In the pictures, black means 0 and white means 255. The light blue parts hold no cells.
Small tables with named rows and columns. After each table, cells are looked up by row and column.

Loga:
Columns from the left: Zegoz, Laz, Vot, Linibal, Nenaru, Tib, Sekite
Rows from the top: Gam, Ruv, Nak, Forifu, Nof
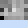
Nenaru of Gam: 156
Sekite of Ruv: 171
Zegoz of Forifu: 168
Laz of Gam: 122
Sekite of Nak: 93
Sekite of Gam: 116
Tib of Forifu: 179
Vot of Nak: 115
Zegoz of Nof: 3
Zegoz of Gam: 126
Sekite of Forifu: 139
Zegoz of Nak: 49
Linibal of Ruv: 185
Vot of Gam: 142
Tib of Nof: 168
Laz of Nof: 147
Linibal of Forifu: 184
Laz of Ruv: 133
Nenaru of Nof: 158
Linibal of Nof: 163

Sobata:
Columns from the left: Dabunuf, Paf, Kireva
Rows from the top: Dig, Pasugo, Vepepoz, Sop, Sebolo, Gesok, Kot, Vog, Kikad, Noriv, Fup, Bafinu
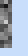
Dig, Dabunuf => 108
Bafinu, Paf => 140
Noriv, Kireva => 72
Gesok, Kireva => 93
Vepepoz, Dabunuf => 127
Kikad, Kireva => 119
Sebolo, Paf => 136
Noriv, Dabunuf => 131
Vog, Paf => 117
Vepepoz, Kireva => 119
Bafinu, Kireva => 123
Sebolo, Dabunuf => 160
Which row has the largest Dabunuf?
Sebolo

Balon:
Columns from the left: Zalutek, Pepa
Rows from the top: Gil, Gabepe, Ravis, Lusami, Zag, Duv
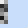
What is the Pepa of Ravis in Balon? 65
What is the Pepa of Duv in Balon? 98
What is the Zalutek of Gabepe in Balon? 43
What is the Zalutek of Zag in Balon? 25
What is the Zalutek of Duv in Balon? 176
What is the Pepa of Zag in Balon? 164
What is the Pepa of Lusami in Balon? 190
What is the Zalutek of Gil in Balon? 237
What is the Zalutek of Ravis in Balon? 121
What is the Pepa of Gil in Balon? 172
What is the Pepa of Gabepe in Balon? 91
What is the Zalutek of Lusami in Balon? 148

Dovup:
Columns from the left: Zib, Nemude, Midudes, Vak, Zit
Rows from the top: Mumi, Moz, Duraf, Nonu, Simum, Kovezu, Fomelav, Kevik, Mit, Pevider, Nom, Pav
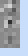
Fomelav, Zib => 138
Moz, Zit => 140
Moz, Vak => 140
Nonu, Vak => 120
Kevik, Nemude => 131
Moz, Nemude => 183
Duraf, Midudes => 140
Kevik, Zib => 149
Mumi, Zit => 134
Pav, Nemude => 131
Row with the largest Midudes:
Moz

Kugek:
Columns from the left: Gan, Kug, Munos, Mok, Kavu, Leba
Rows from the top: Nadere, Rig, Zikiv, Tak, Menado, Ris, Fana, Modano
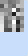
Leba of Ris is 154
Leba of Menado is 129
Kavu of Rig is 196
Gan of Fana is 231
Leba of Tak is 189
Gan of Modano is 232
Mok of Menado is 190
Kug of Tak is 162
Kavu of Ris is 37
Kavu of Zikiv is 79
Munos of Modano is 74
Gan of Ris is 216
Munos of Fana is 147
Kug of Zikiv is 140
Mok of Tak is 30
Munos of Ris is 124
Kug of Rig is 182
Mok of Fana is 212

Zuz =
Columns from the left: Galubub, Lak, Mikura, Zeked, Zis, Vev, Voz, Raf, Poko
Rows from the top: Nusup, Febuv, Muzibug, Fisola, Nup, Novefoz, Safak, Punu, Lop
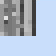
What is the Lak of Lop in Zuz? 142
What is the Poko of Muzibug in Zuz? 59
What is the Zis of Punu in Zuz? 169
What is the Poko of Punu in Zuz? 59
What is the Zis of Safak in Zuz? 129
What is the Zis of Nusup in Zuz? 169
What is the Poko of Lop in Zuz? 59
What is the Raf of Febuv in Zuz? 175

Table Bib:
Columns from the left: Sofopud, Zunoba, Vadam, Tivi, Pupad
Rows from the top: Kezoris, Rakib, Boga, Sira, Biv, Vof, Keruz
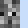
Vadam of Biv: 87
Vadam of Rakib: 187
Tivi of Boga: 170
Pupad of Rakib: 128
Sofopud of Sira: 23
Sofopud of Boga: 91
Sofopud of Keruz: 104
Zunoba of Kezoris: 153
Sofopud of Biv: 162
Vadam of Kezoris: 158
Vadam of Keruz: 72

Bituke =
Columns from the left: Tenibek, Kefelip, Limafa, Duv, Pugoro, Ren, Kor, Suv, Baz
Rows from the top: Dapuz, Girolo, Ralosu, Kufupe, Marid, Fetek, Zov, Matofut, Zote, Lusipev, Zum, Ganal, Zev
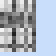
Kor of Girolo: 124
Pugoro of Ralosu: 188
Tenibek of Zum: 227
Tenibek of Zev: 225
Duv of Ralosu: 93
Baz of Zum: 92
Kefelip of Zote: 183
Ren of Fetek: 115
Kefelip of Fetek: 149
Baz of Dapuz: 115
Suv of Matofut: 223
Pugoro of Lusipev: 190

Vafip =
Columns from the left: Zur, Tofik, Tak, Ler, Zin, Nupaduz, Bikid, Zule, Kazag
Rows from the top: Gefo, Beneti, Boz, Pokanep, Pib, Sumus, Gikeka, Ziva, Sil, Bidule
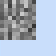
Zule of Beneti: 117
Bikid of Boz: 75
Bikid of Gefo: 191
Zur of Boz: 107
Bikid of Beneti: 196
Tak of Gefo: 79
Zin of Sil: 165
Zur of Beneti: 106
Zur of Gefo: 126
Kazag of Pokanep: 107
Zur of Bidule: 97
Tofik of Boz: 161
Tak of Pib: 191
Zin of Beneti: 101
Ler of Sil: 161
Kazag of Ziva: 123
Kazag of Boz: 136
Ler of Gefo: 205
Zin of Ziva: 135
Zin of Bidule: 147
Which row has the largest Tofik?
Beneti

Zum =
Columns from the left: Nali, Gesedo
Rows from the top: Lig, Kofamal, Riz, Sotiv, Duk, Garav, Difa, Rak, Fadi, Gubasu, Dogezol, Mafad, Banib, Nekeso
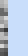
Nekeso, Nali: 85
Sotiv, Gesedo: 106
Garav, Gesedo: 174
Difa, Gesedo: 162
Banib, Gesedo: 90
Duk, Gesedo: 212
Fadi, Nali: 187
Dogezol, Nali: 122
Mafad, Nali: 213
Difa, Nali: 206
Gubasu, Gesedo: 189
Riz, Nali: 106
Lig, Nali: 179
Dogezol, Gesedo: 104
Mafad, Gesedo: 159
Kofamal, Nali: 171
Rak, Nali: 96
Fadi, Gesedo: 144
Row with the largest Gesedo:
Duk

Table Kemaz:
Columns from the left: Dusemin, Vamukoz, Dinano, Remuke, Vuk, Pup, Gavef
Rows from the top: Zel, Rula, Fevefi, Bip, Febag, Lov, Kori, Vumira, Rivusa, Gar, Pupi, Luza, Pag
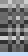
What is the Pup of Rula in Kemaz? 188
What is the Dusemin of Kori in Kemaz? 51
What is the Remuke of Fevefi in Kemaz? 64
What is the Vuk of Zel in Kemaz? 162
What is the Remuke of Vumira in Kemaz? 121
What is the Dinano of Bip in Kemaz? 80
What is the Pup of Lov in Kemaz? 110
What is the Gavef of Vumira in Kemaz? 173
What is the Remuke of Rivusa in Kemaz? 46
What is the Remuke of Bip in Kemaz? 105
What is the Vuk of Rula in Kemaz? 118
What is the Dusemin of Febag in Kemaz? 103
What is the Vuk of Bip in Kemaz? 95
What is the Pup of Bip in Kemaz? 105
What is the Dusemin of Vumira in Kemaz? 120
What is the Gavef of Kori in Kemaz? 106
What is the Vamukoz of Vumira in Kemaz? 121

